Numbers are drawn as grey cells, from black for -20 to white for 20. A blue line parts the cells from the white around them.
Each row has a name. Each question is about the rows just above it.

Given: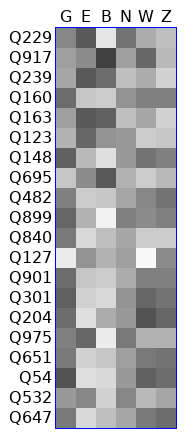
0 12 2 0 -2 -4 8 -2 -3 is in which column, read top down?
Z
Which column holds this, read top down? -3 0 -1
G
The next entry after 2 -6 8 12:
9
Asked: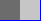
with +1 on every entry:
-2 12
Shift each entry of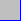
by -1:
9
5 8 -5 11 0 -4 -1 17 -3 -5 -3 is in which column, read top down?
G

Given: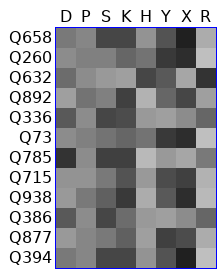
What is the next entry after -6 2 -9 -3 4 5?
2
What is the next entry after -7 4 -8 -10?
8
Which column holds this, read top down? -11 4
Y

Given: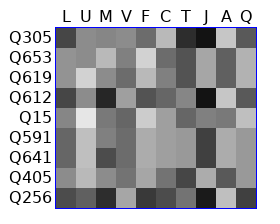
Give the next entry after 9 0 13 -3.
-7
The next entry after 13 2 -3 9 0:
-7
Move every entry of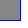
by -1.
0
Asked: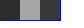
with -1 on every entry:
-14 5 -12
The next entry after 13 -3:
-7

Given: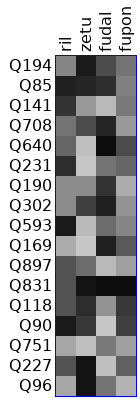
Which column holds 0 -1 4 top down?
fupon
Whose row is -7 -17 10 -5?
Q227
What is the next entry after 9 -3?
1
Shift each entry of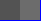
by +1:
-6 -2
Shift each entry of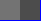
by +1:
-1 -7
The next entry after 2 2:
-12

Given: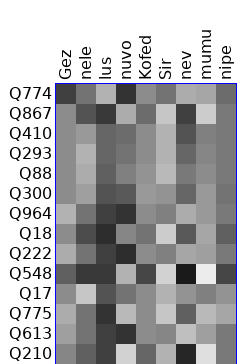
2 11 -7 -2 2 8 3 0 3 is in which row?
Q17
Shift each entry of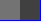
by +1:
-1 -9
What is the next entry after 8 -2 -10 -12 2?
0
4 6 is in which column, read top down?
mumu
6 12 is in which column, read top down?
mumu
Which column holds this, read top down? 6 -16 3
nev
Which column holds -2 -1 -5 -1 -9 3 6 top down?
nipe

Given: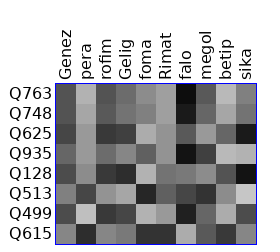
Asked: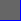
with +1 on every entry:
-3
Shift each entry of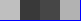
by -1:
9 -12 -10 7

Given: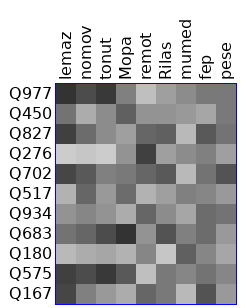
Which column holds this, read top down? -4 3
remot
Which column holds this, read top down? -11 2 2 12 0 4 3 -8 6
tonut

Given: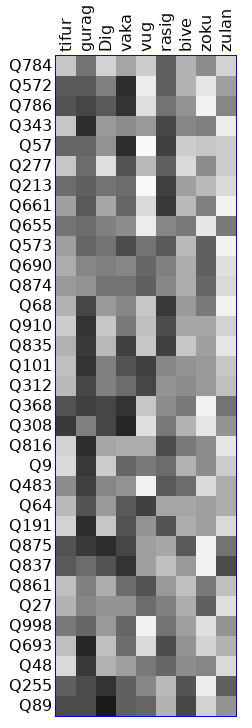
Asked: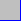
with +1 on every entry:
11
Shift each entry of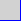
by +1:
14
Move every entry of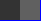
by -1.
-13 -6

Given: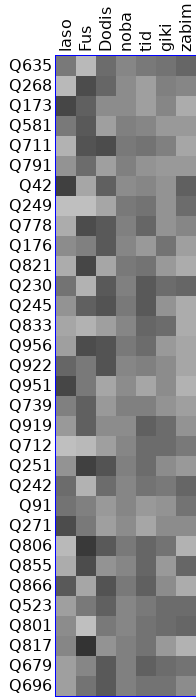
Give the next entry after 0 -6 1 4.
-2
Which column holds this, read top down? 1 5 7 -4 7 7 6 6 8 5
zabim
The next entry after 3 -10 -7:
0
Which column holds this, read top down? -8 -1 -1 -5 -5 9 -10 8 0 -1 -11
Fus
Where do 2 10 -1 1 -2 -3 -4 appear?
Q801
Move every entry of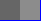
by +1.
-3 3

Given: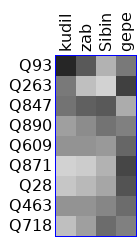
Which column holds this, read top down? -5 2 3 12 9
zab
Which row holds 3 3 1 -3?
Q463
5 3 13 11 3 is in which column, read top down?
kudil
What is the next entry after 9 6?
-7
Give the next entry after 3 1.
-3

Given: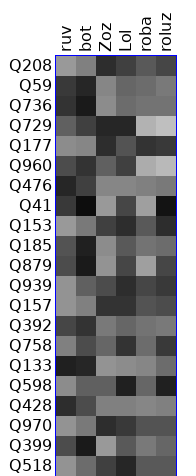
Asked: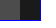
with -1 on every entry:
-9 -17
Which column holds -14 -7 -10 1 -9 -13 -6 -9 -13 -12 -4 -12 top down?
Lol
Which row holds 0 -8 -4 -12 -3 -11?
Q758
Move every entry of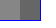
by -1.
0 -5
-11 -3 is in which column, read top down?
roluz

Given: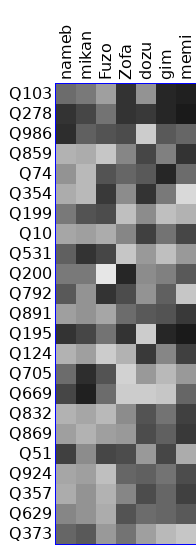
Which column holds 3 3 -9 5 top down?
mikan
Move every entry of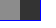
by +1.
3 -11
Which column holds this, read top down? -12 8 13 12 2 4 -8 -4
Zofa
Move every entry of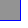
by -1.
2
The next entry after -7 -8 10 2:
10
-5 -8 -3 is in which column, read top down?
dozu
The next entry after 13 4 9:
4

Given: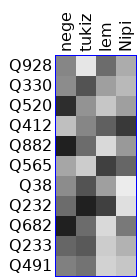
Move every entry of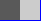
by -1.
-7 11
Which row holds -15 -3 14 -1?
Q682

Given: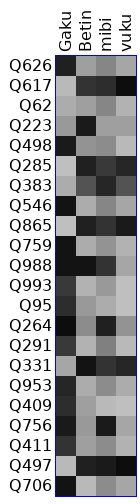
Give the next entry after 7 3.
8
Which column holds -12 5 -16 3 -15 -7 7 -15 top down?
Betin
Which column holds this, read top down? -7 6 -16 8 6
vuku
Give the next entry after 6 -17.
-12
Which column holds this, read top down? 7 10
vuku
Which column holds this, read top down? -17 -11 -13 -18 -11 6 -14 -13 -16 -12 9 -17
Gaku
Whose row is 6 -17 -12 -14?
Q331

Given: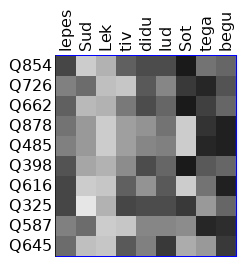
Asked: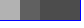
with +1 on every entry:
9 -4 -7 -7
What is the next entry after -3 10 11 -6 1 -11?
-14
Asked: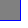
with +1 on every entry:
1
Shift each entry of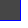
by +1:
-8
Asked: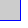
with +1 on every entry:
13
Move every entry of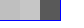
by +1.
11 12 -5
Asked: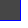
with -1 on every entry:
-10

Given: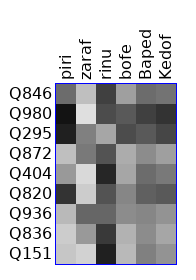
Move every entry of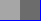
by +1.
7 -2
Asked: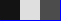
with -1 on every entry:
-18 14 -9
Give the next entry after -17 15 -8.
-6
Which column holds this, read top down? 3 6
Kedof
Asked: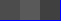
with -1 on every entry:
-9 -7 -11
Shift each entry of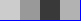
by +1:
13 5 -10 9

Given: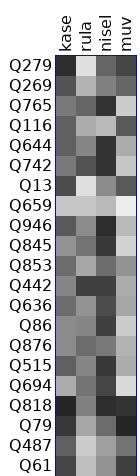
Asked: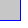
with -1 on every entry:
10
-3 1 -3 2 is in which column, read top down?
kase
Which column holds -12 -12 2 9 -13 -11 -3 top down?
nisel
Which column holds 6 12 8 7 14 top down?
muv
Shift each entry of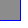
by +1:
3

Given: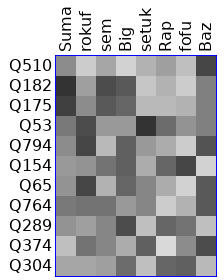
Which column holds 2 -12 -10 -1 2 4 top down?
Suma
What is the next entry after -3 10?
-4
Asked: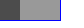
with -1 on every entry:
-9 3 3
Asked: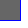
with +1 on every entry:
-3
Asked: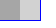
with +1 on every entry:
7 14

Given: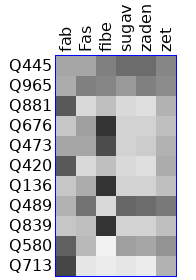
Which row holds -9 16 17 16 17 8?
Q713
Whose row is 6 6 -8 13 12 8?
Q473
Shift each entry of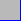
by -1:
8
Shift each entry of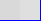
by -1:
13 14

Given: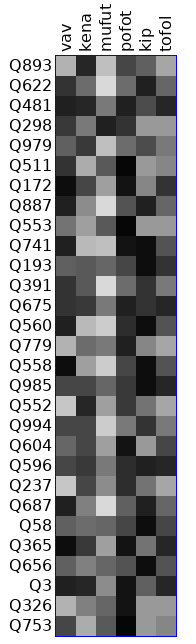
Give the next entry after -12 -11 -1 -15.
-12
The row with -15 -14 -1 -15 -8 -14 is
Q481
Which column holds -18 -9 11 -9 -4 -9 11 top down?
vav
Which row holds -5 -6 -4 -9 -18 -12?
Q193
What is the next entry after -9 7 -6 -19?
4
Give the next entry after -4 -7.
-18

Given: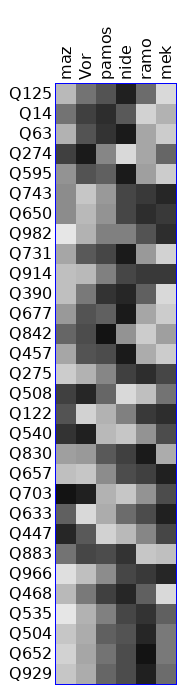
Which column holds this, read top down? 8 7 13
pamos
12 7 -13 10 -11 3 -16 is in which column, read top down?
ramo
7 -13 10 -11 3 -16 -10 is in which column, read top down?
ramo
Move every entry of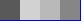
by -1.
-7 12 8 0
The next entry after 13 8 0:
-11
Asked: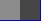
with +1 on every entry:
3 -8

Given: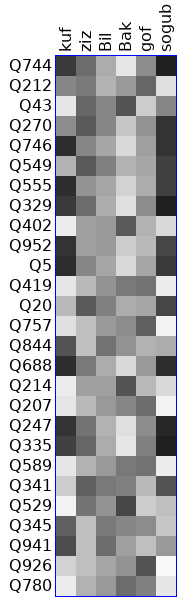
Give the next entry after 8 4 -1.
-2
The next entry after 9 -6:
0

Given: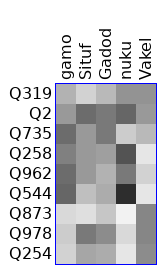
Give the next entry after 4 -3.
-1
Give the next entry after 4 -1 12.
9
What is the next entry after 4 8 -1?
13
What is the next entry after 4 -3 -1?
-4
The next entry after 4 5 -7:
16

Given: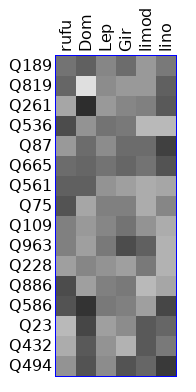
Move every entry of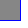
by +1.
2
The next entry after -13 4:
1
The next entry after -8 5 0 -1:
9
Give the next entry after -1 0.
5
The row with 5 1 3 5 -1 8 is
Q228
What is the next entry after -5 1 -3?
4
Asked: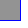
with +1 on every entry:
4

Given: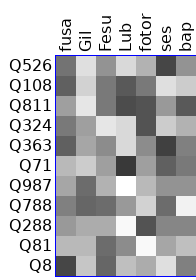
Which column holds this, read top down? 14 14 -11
Lub
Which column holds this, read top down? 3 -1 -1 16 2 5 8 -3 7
Fesu
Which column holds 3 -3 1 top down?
ses
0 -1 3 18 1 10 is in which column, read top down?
bap
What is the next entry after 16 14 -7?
12
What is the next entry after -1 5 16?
14
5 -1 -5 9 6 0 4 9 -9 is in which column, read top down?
fusa

